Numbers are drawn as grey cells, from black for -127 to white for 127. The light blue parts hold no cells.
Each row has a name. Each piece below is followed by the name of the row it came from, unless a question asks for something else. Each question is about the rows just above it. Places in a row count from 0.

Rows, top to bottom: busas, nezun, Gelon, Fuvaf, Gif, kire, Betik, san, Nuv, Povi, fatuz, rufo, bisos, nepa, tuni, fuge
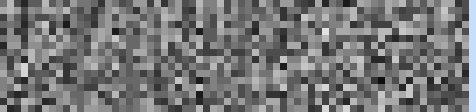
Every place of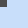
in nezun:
3 11 32 43 51 58 59 66
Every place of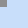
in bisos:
8 15 17 27 37 53 55 60

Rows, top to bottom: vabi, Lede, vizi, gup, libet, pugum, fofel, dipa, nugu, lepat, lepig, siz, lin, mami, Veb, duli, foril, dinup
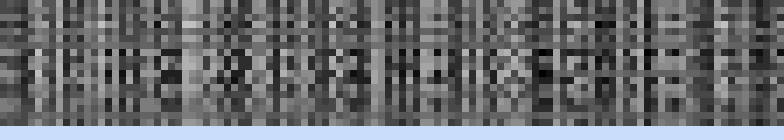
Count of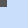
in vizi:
15
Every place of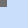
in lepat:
0 11 20 25 45 86
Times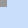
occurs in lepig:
9

